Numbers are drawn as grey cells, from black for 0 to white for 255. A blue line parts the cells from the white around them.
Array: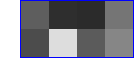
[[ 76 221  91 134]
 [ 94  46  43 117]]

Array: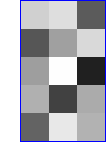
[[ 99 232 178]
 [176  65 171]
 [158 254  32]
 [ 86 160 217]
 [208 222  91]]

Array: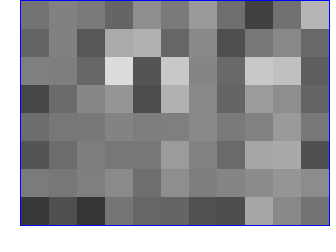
[[ 56  79  53 117 102 101  81  77 166 136 115]
 [123 119 127 138 110 142 126 133 139 149 140]
 [ 84 108 125 119 119 155 130 106 166 169  80]
 [109 119 120 131 125 127 137 122 130 154 120]
 [ 70 107 135 150  77 177 136 100 155 142 100]
 [128 126 103 220  84 200 133 105 200 192  94]
 [100 129  87 170 177 102 137  79 120 137 104]
 [115 129 122 101 142 122 154 110  64 113 181]]

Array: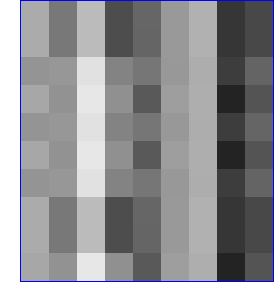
[[167 146 231 144  89 158 174  35  84]
 [171 120 187  77 101 153 177  54  72]
 [171 120 187  77 102 153 177  54  72]
 [148 151 225 131 118 152 173  61 100]
 [167 146 231 144  89 158 174  35  84]
 [148 151 225 131 118 152 173  61 101]
 [167 146 231 144  89 158 174  35  84]
 [148 151 225 131 118 152 173  61 100]
 [171 120 187  77 101 153 177  54  72]
 [171 120 187  77 102 153 177  54  72]]

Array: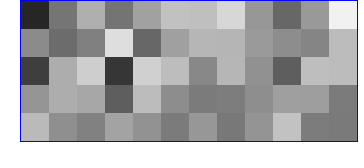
[[186 143 129 163 146 123 151 120 148 194 124 122]
 [149 173 167  94 188 141 123 125 142 159 158 123]
 [ 62 173 206  54 208 189 136 182 145  94 190 188]
 [139 108 128 222 103 160 182 181 154 141 133 188]
 [ 38 117 175 116 161 193 191 215 151 103 153 241]]

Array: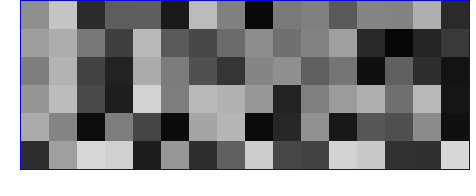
[[ 46 159 215 208  29 151  46  96 204  71  67 211 201  49  48 215]
 [171 132  13 125  69  11 165 182  11  39 145  24  86  79 139  16]
 [150 187  73  30 210 125 185 177 152  34 127 156 175 112 185  21]
 [126 179  67  34 170 124  80  53 133 143  96 117  16  96  46  19]
 [158 173 120  63 185  89  71 106 140 112 130 159  40   6  36  57]
 [143 197  43  93  94  26 187 129   9 121 128  89 133 131 175  42]]

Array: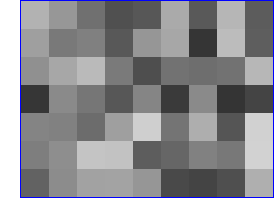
[[ 98 140 162 163 150  73  68  79 175]
 [126 142 196 194  93 102 129 120 210]
 [132 129 108 159 207 116 174  85 209]
 [ 54 138 118  87 133  58 138  52  68]
 [144 167 186 122  78 114 110 114 183]
 [159 121 128  88 150 167  53 188  94]
 [178 151 112  80  87 170  89 182  92]]

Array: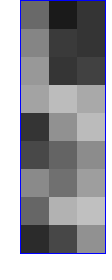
[[ 43  71 145]
 [102 178 192]
 [138 112 158]
 [ 72 100 140]
 [ 52 145 187]
 [163 188 169]
 [152  53  65]
 [133  58  52]
 [105  26  52]]
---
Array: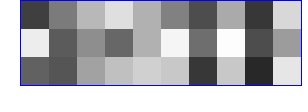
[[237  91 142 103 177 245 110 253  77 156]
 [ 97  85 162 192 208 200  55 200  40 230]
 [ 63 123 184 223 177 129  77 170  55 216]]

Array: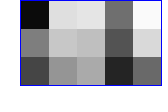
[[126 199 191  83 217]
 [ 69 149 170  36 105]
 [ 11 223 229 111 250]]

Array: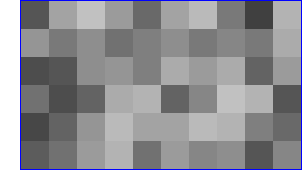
[[149 121 142 113 127 142 121 134 121 171]
 [113  77  99 171 179  99 134 193 179  85]
 [ 92 113 155 179 113 155 134 142  85 134]
 [ 85 163 193 155 105 163 186 121  64 179]
 [ 77  85 142 149 127 171 155 171  99 155]
 [ 71  99 149 186 163 163 186 179 127 105]]

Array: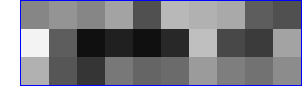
[[243  93  16  32  16  40 191  72  59 163]
 [177  86  53 120 101 107 155 126 114 140]
 [134 148 134 163  80 184 177 169  93  80]]

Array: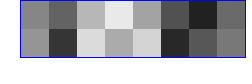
[[149  53 219 171 212  40  87 120]
 [134  99 183 233 163  81  33 106]]

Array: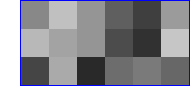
[[184 163 149  76  49 198]
 [136 192 149  95  63 155]
 [ 69 170  41 109 122 103]]

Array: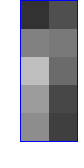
[[190 107]
 [156  71]
 [141  63]
 [129 121]
 [ 50  79]]
